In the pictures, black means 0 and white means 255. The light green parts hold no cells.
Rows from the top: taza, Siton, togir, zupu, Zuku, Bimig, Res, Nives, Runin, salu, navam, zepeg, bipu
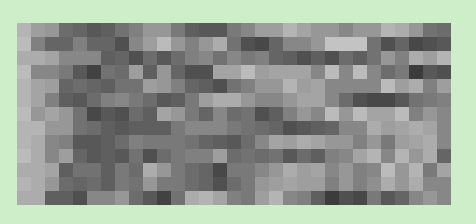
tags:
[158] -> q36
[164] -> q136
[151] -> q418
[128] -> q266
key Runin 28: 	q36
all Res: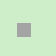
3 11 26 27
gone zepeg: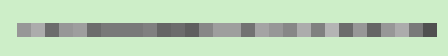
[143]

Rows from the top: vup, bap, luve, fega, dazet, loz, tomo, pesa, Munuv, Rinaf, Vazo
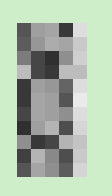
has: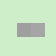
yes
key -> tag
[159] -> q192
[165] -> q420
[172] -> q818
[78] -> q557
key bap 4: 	q420
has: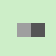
yes
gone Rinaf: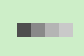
[64]
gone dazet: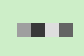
[151]
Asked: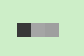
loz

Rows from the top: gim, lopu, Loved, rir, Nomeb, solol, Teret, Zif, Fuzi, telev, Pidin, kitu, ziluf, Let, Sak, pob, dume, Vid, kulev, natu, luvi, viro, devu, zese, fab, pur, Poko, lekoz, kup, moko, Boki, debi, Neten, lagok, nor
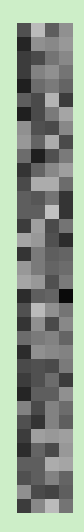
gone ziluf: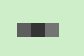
[86]
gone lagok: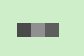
[67]

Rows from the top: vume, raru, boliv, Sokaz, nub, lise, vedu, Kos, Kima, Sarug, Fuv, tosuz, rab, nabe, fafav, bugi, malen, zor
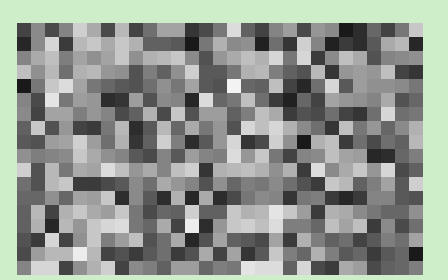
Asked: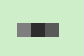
Kima
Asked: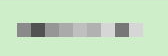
boliv

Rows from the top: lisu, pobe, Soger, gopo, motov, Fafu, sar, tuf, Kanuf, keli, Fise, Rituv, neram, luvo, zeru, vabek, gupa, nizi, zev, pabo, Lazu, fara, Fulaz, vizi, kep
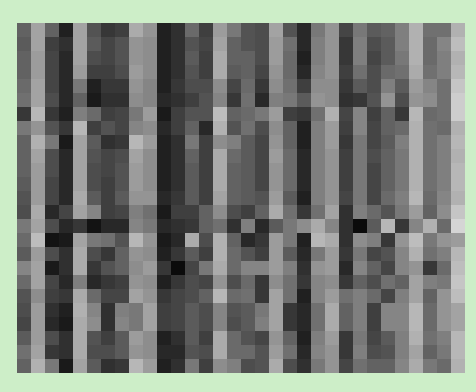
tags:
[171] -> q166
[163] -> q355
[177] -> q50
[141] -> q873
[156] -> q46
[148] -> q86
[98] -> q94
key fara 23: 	q166
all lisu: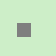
28

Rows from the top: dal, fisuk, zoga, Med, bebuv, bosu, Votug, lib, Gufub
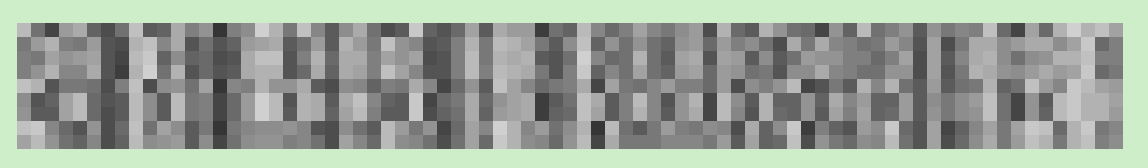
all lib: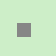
3 17 21 34 37 51 69 79
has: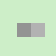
yes
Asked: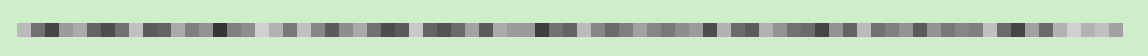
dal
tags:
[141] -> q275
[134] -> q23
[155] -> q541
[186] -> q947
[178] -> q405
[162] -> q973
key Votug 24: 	q973
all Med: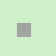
25 28 45 49 66 76

